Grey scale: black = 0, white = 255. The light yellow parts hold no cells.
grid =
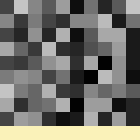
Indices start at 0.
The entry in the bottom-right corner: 37
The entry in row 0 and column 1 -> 196
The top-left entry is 68
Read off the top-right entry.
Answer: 196
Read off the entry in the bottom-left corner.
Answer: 68
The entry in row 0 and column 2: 134
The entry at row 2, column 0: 68
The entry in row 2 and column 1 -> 37
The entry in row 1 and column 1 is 57
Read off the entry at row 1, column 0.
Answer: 134

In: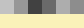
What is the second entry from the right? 173
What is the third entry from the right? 106
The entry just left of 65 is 151
